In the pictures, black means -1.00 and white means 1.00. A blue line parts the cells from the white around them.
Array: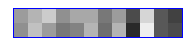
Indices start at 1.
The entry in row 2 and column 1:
0.13
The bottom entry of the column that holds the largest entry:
0.87
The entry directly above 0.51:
0.41
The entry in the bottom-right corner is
-0.41
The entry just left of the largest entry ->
-0.68
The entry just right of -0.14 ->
0.41
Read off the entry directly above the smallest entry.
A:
-0.41

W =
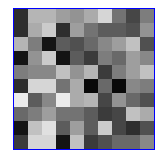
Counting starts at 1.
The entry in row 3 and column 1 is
0.42
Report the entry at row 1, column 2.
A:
0.42
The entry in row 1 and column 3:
0.42
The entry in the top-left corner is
-0.64
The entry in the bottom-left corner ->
-0.54
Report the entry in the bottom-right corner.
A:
0.07
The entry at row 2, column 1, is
-0.64
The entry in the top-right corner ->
-0.02
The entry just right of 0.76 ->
-0.28
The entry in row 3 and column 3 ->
-0.84
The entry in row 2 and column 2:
0.34

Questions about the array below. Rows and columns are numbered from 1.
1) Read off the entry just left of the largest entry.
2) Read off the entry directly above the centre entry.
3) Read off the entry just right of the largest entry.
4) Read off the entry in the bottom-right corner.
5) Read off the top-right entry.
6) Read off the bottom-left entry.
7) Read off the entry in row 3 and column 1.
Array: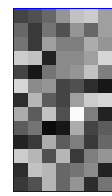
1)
-0.37
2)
-0.47
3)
-0.01
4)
-0.09
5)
0.25
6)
-0.55
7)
-0.09
